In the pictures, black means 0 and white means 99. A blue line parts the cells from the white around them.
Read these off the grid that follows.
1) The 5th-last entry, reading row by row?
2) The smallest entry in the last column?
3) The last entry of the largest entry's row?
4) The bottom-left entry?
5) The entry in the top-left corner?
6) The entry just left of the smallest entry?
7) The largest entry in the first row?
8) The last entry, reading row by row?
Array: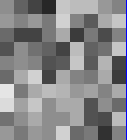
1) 81
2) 23
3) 66
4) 59
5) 55
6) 26
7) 77
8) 51

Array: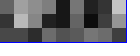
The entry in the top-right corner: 76
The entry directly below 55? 52
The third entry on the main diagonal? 17
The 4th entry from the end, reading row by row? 35
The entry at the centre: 9
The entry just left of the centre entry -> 13
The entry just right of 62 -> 55
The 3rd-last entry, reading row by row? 46

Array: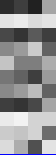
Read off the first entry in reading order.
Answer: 17
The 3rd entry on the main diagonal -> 35
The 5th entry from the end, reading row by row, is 42
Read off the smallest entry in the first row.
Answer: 13
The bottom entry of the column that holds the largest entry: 67
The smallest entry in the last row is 31
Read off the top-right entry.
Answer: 64
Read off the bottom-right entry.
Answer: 88
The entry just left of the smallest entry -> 24
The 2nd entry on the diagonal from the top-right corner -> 85
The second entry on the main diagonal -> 91

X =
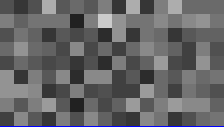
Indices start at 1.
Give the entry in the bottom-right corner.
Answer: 45
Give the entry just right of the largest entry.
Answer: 57
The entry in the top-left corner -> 31
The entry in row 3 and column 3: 38
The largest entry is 79
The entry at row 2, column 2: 38
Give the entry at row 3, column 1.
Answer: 31
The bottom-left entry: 25
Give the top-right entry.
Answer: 41
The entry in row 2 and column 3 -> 45
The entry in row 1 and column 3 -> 31
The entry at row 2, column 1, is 49
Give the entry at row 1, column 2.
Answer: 21
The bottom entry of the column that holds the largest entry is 38
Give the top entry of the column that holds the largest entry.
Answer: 49

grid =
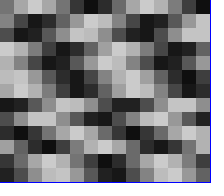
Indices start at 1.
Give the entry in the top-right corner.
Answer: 6
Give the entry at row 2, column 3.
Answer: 9
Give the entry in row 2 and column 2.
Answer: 27
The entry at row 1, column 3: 79
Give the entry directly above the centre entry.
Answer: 51
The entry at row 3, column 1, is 30
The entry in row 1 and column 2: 65
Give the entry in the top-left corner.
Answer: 45
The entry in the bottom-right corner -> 38
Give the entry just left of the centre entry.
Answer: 17
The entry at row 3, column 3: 13
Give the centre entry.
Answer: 38
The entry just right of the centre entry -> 62
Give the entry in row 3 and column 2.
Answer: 9
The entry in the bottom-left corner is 13
